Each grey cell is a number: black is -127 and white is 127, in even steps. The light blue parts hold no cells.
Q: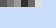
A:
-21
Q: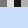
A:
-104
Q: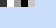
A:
-121
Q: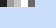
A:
127
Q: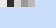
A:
25
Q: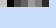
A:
-2
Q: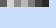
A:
-59
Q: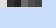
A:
-47
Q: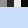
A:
105
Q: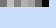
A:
-25
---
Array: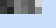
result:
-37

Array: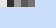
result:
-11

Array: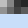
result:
17

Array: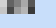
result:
-41

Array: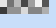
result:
31

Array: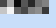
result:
-87

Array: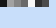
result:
119
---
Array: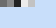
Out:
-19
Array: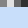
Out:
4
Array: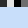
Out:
-85
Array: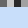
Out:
-24
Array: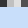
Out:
-76
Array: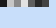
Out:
-103
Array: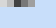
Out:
87
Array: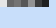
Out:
101
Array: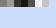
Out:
-1
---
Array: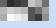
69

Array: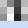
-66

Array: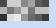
23

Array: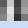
-50

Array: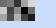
11

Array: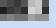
-56

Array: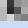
-41
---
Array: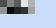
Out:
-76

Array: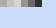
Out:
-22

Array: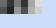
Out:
50

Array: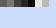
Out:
104

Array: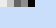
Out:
13

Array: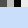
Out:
-121
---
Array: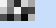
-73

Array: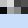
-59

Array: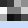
-2

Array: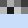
-12

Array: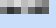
29

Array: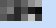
-101
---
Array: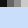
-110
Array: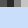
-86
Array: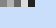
-93
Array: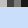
-102
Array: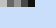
-111
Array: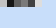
-105
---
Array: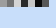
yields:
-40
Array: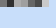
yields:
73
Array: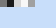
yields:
32
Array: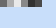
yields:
-53
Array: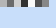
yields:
7
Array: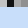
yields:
16
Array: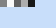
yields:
-104
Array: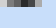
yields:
43
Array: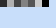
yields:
-127
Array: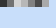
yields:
41
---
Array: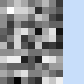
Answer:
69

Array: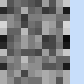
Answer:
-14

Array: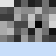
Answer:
-82

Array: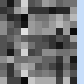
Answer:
-29

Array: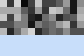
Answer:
83

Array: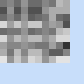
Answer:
-20
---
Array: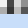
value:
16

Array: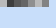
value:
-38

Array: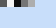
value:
-38

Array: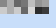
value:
75

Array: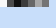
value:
-110

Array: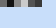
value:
-109

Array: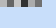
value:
-26

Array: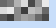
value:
9

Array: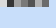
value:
34
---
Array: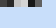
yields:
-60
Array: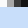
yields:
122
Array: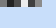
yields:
-5
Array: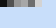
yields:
-111
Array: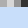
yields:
46
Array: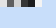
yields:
99
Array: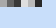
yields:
41
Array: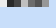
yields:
108
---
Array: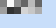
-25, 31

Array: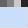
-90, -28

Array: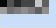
-31, 29

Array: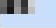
79, -36

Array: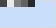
-86, -58

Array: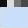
-55, -111

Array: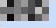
41, 41
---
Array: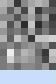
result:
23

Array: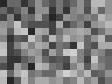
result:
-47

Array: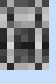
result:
-73

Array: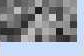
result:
-81

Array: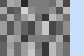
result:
13
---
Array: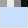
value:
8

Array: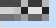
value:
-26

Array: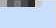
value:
-85

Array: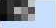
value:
-18

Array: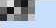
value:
-23

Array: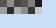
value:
-71
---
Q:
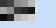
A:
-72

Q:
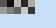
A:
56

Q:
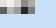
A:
83

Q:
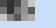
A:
-10

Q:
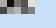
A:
-13

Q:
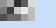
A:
74

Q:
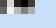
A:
-94
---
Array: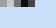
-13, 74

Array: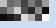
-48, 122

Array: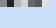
83, 95

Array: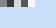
88, 120

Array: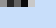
-28, 72

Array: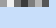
-68, 112

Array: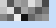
37, 110

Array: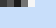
-99, 117
